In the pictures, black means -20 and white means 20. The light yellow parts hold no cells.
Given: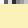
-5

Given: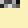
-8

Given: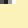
-15

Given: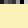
-4

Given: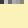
11

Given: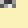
-10
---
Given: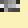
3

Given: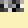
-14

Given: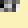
4

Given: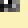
-20

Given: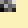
-7

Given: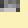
-3
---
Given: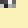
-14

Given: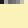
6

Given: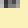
-10

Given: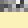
8

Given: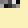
-17

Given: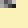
1

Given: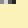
14
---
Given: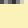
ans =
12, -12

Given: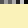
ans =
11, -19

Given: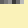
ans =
9, -11

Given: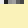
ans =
17, -15

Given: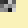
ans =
13, -17

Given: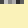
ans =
11, -13

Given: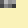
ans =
9, -11

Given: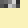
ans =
13, -13

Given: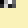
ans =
19, -19
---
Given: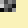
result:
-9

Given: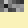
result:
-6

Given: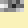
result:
2

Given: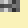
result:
3

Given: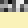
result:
16

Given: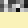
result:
-2

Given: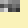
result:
2

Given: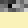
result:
3
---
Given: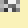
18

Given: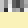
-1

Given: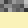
0

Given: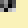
-16

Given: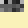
-15

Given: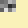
9

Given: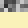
11

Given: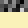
-20
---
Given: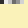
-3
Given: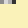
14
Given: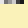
12
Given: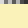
8
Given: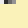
-13
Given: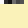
-3
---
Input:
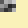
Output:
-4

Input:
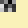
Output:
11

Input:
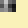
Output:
1

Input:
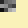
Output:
-18

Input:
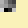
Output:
14

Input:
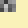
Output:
-9
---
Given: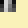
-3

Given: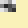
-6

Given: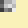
-3

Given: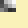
-13

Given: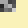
-4

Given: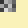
4
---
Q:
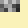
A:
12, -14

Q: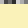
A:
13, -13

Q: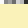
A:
19, -13

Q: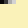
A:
13, -19

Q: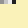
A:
17, -15

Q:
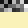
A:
19, -19

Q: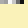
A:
19, -17

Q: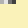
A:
16, -10
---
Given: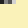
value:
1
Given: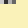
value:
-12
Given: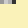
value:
12
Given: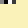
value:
-19
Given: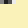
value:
-15
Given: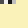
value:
18
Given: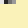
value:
-14
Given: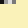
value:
5
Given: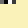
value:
-19
